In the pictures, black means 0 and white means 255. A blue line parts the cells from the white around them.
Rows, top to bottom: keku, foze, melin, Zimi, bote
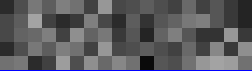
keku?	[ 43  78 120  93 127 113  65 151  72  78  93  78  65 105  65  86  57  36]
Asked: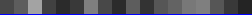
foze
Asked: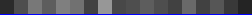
keku
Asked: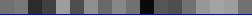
bote

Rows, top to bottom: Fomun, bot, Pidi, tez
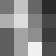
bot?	[175 220 129  71]
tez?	[ 94 163 240  78]
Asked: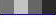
Fomun
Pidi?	[ 94 163 142  58]

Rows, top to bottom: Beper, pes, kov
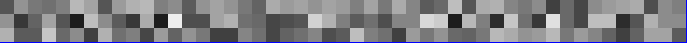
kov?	[177  91  91 198 105 140  64 177 112 127  70 155  99 147 120  64  64 133
 112  70  99 112 133  78  91 190 127 112  64 155 120 147 105  99 120 184
 171 147 155 184 120 155 133  99  64  99 163 163  91]
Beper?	[ 85 147 120 112 127 184 163  85 155 177 184 127 140  91 147 163 147 120
  99 171 155 163 147 163 155 127 163 120 171 133  91 105 190  85 171 177
 133 120 140  64 105  70 140 155 163 171  78 140 127]
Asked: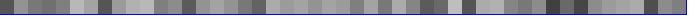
Beper

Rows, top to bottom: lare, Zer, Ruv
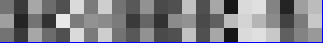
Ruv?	[115  58 167 108  80 218 123 206 115  88 146  74  80 194  80 167  22 218
 224 200  96 131 153]
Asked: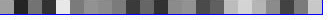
Zer
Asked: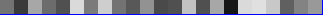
Ruv
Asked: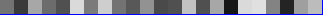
lare
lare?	[115  58 167 108  80 218 123 206 115  88 146  74  80 194  80 167  22 218
 224 131  36 159 188]

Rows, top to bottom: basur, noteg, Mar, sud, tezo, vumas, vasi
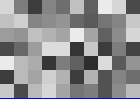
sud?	[ 74 104 156 220 220  53 200  60 125  67]
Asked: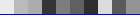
tezo

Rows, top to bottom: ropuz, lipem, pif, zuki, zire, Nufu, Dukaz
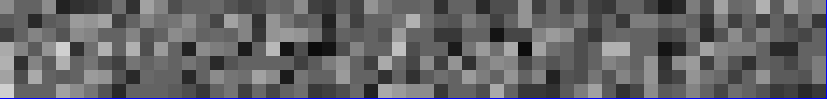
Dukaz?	[208  99  99  99 162 140 117  84  41  99  99  99  91  78  56  99 117  64
 105  70  99 111  56  64  78 105  34 170 155 140 140  56  99  99  78 170
  99  56  56  49  91 125 162  91  49  70 140  91  99 132  99  70 111  99
  84  56  64  41  56]
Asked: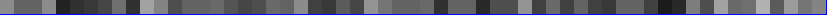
ropuz
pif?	[ 64  99 132 111  84 140 132  99  99 132  84  99 140 125  99 105  99 132
  56 148 155 148 117  49  99  91  99  84 155  99  99  56  56  99  99  20
  70  70 132 155 140  78  56  99 105  99  99  70  78 117  41  84 140  91
 132  99  84  70  99]
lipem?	[ 91  99  41  91  99 155 148 162  64  99 132 111 117 140 105  70 162 132
  49 148 117  91  99  34 117  64  99  99 117 177 111  91  84 125 105  64
  99 148  99 105  99 125  70  99  56 125 125  99 111  99  49 125  64  99
  64  99  70 111  56]
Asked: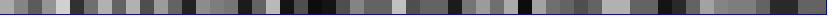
zuki
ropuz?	[140  99  99 140  34  49  56  70 111  49 162 132  78  99  99 105  84  70
  78 105  99 140  64  56  91  70 148 117  99  99 105  49  99  99  41  78
  78 148  64 105  64  99  64  56  99  99  64  27  41 125  78 162 105 111
 177  91 155 117 132]

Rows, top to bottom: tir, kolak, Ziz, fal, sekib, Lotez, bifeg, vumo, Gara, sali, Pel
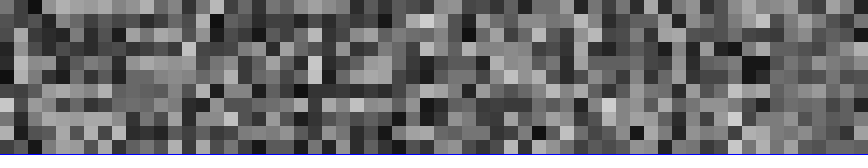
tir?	[117  64  16 146 176 161 154 168 132 146 176 104 132  52 117 184  64 104
  52 117  96 139 161 139 124  44  90  52  90  76  58 139 146  70  76  52
  96  36 110 110 154  36 117  64 117  44 168  44 124 146  52  82 139 168
 132 139 154  82  64 161 124  36]
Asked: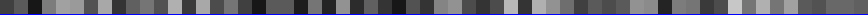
Pel
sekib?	[ 44 184 139 146  44  90 124 110  44 146 168 154 146 154  76 117 139  58
  96 161  96  44 199  44  64  96 154 161 104  58  36  70  90  90  36 176
 139 146  90 117  44 161  96  96  96 110  70  64 146  44  96 104 124  23
  23  82 117  96 146 124 110 139]
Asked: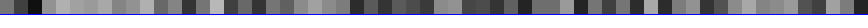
tir
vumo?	[199  76 154 132  64 104  52  70 104 110 104 139 124  44  36 146  82  82
 104 110 124 168  58 168 132 192 139 146  96 146  23  44  96 104  58  64
  58  58 110  90 117  36 132 206 132 146  90 168  96 117 146 146 124  76
  36  90 110 104 110  70  96  36]
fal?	[ 36 146  76  44  76  58  44  70  76  52  64  82  58 192  70  64  70 124
 146  44 161 104  82  58 146  52  64 124 104  64 184 139  96 176 132 132
 139 132  64  76  52 168  52  36  70  90  70  29 132  36 154  36  23 124
 168  96  96  82  70 110 139 176]

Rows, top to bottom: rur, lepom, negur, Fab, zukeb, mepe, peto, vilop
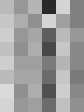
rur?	[186 151 180  41 212 128]
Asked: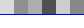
peto
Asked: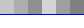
lepom

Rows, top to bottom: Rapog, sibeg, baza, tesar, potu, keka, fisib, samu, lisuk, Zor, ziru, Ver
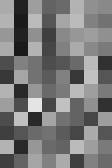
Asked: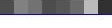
potu
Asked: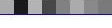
tesar
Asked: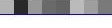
ziru
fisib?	[179  41 151 106 122 187 158 122]
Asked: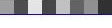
samu

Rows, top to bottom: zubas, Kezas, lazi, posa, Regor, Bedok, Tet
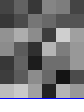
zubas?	[ 68  98  55 133 125  68]
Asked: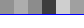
lazi
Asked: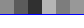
posa

